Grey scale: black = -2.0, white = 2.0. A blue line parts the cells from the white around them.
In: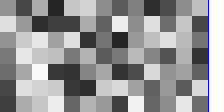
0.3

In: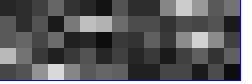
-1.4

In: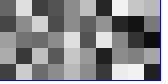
-0.4

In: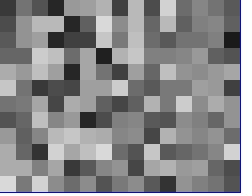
-1.1

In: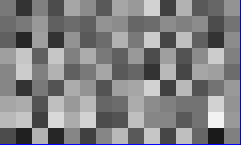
-0.1

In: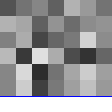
-0.7
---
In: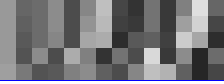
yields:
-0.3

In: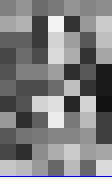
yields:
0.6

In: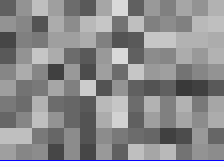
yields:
-0.4

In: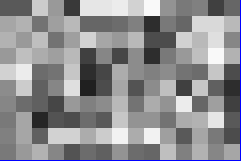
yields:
-0.8

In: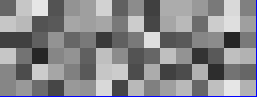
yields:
-0.4

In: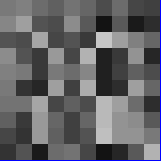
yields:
-0.1
